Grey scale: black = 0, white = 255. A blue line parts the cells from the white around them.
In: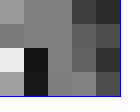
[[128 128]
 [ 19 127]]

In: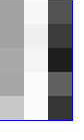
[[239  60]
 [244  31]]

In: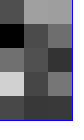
[[ 75 110]
 [ 80  51]]

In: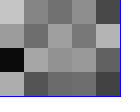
[[110 159]
 [166 146]]

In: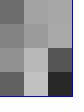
[[155 169]
 [184  84]]

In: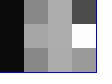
[[165 173]
 [136 172]]

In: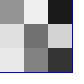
[[113 211]
 [129  51]]

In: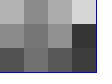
[[117 144]
 [113  87]]
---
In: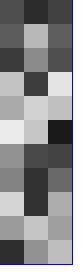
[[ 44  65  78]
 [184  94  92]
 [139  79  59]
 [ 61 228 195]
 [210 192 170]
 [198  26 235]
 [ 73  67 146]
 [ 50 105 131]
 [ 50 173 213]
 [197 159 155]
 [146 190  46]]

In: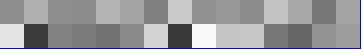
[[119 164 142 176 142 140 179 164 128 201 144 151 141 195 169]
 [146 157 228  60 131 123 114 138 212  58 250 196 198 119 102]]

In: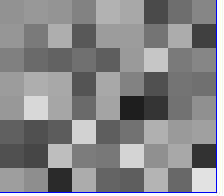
[[110 133 146 152 148 130 178 168  74]
 [171  64 149 122 174  89 155 155 117]
 [122 133 128 106  99 113  94 153 198]
 [117 113 155 174 167  85 168 130  80]
 [115 144 151 216 166 106 164  31  53]
 [154 160  97  81  92 209  95 115 175]
 [167  50  80  70 189 124 120 211 143]
 [104 225 158 142  42 171 100  94 179]]

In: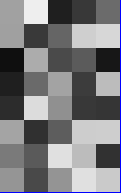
[[ 56 107 161 238  31]
 [207 215 160  57 101]
 [ 91  23  15 172  74]
 [ 60 188  31 106 163]
 [ 56  53  44 220 144]
 [205 206 164  48  93]
 [188  49 122  90 224]
 [224 202 149  73 148]]

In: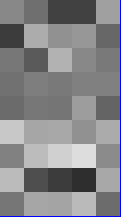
[[ 65 160 136 111  65]
 [151 103  60 172 145]
 [136 121 119  90 178]
 [128 128 113 126 121]
 [157 100 107 119 117]
 [145 171 200 166 168]
 [221 139 129 188 208]
 [ 46 168 187  78  60]
 [186 108 118 166 164]]

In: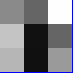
[[101 254 138]
 [ 17 101 196]
 [ 16 154 182]]

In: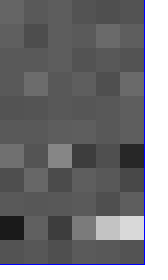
[[ 79  83 101  89  93  83]
 [106  94  95  77  93  90]
 [ 88  83  89  89  93  83]
 [ 79 106  89 108  88  94]
 [ 88  94  83  84  88  86]
 [ 88  94  89  89  93  94]
 [ 79  39 112  84 134  61]
 [ 88  72  78 103  75  94]
 [ 79  94  89  87  88  90]
 [195 217  26  96  61 123]
 [ 88  83  83  87  79  90]]

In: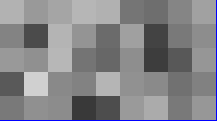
[[133 161 178 153 165 182 177 117 110]
 [121 141 131  75 180 148 107 160  67]
 [ 88 150 153 144 183 116 103 142  61]
 [113 129  89 208 137 130 181 145 138]
 [121 151 121 144 140  57  77 154 171]]
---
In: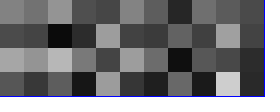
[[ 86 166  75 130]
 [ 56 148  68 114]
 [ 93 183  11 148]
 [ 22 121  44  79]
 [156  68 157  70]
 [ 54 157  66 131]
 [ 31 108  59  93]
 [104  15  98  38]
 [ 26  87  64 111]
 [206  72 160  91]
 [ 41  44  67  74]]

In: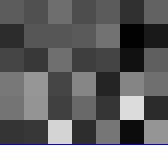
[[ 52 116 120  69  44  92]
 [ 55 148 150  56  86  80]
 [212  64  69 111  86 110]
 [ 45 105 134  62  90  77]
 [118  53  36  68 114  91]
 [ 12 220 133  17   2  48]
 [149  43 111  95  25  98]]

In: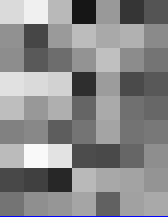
[[116  72 187 129 190 225 141 145 218]
 [143  64 249 136 152 218  89  70 240]
 [150  39 227  93 175 210 109 154 185]
 [165 185  76 116 101  46 147 188  22]
 [ 97 168  73 164 170 156 192 169 153]
 [161 163 102 115 112  74 140 177  53]
 [169 148 142 120 103  88 116 138  84]]

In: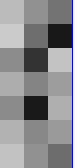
[[194 178 139 173 140 203 187]
 [145 136  25 132  51 110 145]
 [109 154 175 157 195  24 115]]

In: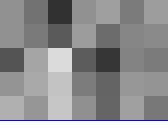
[[176 148  84 145 145]
 [150 169 165 122 114]
 [198 195 219  90  49]
 [144 124  92 156 145]
 [101 100  54 108 159]
 [160 151 131 134 123]
 [120 148 123 138 157]]

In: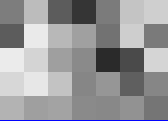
[[179 215 235  92 125]
 [159 231 212 234 188]
 [163 195 159 184  92]
 [138 134 138 160  53]
 [136 150  42 114 123]
 [146  95  74 206 196]
 [117 134 213 122 207]]

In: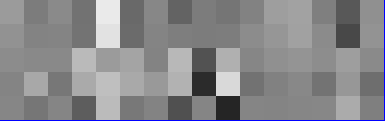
[[134 132 140 146 155]
 [118 168 137 131 124]
 [133 119 137 132 138]
 [ 93 170 186 115 114]
 [187 191 155 226 234]
 [120 169 164 107 105]
 [131 153 131 132 135]
 [ 80 178 184 126  99]
 [133  43  82 124 124]
 [ 37 217 176 125 117]
 [133 114 134 140 130]
 [132 129 144 150 158]
 [134 136 148 161 162]
 [135 115 141 139 127]
 [171 151 158  72  88]
 [127 110 138 147 144]]
